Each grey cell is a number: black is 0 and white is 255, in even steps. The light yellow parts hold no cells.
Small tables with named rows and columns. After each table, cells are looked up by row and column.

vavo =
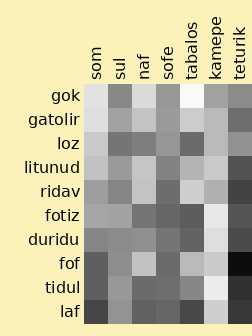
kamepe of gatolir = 185
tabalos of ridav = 206
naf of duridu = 143
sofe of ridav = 109
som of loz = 201
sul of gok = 136
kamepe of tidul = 236
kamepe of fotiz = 231
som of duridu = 133
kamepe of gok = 161
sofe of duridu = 117
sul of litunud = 154
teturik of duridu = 75
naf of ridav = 195
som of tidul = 95
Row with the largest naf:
gok

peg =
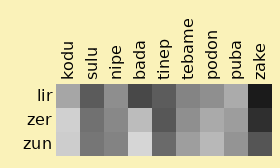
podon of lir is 143
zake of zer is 47
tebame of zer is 143
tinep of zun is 106
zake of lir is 27
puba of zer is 157
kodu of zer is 208
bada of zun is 214
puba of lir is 171

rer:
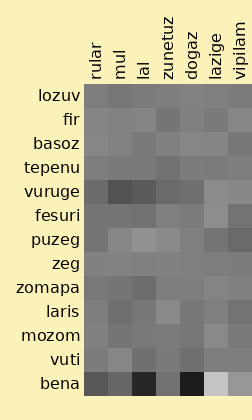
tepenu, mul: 122
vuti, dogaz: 112
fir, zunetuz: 117
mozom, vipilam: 122
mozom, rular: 128
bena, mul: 102
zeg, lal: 128
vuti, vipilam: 126
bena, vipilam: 150
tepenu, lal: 122
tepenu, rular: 125

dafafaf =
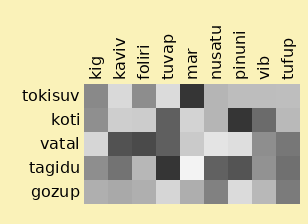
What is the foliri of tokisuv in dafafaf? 141
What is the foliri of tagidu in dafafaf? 183
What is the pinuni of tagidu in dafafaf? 84
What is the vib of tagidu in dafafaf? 146
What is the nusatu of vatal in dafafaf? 228
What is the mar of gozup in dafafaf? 174
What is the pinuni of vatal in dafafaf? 222
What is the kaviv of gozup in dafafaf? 169
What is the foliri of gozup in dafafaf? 175
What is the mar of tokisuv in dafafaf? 53
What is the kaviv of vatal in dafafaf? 82
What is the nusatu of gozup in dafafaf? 129
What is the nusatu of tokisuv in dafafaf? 181
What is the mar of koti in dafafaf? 211
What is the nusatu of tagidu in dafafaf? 97
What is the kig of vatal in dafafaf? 214
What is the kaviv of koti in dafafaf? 206

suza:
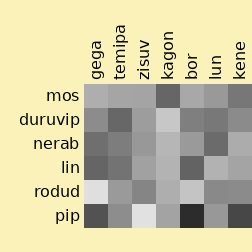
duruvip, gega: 140
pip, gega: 82
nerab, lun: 107
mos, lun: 153
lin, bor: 99
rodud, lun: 137
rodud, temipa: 154
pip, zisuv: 225
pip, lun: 152
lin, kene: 164

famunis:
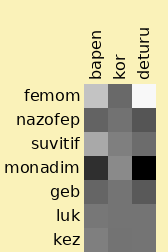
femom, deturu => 248
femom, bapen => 195
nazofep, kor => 114
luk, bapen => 119
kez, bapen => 127
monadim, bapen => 47
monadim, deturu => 0
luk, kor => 116
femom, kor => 105
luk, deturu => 116
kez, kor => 115
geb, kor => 116
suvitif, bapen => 169
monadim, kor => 138
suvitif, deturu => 108
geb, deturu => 89
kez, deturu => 116
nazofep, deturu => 85
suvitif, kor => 127
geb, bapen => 101

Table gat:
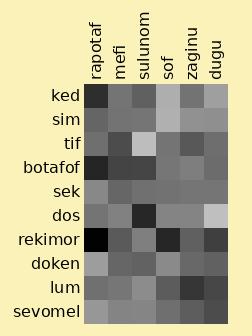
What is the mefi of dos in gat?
129
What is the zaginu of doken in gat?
104
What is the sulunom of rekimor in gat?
127
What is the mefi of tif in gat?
76
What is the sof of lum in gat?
92
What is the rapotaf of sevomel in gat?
151
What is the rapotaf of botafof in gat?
37
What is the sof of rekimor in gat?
38
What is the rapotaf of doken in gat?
157
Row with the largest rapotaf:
doken

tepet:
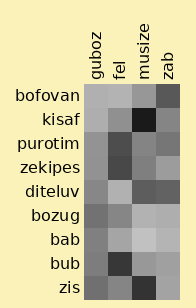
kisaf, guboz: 174
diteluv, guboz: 135
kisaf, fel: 144
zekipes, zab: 156
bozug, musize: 178
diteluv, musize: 93
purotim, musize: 132
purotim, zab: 118
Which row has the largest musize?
bab

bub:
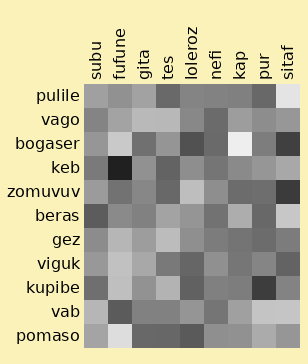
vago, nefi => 107
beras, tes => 163
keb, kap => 138
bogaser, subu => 150
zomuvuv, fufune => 114
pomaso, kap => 145
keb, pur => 150
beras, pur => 104
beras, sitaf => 199
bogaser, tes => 149
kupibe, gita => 146
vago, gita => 185
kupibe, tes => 179
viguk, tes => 121
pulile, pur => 104
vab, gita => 129
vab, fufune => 91
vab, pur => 196
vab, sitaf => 197

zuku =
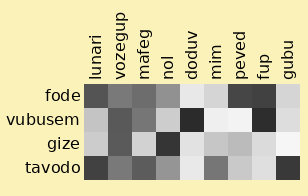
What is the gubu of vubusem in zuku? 221
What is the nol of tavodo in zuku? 149
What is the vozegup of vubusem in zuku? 89
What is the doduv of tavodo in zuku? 233
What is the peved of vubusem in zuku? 243
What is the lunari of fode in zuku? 84
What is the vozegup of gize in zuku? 90
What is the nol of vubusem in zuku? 205
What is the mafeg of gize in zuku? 210
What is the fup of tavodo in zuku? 223

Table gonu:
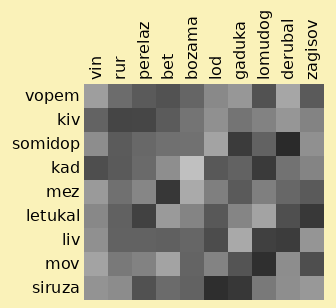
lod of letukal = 88
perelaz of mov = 130
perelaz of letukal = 65
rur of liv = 98
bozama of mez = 170
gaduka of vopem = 151
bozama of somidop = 113
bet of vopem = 82
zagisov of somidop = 144
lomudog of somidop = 98
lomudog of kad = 58

